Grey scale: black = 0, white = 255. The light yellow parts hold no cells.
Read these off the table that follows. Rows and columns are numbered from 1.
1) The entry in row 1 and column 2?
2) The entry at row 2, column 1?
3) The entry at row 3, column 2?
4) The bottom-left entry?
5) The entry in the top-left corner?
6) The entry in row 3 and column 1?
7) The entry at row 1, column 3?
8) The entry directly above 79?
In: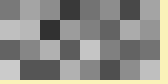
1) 164
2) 191
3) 134
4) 203
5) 121
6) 99
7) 141
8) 128

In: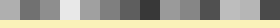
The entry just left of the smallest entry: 94
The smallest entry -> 56

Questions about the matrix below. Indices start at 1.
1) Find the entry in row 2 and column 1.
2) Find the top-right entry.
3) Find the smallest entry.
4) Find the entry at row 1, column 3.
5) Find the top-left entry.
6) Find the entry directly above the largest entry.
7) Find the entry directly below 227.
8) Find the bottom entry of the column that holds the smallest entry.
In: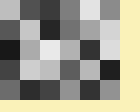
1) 87
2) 139
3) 24
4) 59
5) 190
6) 38
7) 164
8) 108

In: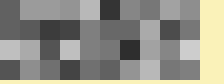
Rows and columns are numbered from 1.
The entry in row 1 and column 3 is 155
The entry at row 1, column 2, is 155
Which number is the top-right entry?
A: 142
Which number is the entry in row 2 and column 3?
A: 60
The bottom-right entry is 127
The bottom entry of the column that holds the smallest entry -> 148
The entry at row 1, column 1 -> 97
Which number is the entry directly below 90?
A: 170
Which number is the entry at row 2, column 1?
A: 97
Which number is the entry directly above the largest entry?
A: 119
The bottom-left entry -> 84

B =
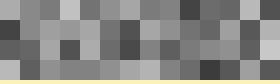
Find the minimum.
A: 60
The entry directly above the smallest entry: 137
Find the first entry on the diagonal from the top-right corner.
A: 82
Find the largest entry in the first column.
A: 185
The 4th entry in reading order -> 193
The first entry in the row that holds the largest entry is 95
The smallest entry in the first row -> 68
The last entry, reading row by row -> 88
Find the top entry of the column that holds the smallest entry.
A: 108
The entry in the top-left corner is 172
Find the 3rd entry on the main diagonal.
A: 166
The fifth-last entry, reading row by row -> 108
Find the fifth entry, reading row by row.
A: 115
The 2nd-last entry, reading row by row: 159
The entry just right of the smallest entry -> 88

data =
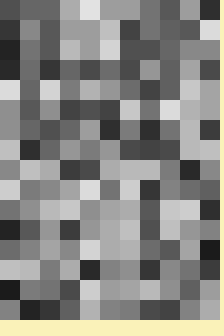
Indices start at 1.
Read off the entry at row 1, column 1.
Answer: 80
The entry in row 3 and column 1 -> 35
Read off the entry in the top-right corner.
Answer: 47
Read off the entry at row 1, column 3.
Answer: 102
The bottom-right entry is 172
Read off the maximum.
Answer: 226
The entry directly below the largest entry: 157
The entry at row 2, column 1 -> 54
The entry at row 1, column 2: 102
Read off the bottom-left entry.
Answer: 130
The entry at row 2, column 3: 88
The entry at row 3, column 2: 115
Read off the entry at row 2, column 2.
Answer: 136
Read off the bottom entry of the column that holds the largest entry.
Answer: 178
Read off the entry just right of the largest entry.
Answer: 157
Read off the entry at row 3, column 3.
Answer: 88

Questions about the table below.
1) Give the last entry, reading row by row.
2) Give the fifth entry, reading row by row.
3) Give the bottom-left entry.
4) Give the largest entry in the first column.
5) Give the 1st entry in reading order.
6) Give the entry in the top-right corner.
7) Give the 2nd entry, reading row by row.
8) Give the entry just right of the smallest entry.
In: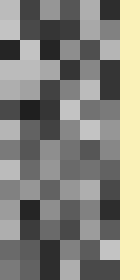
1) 73
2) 174
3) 122
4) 195
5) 187
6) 45
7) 66
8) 53
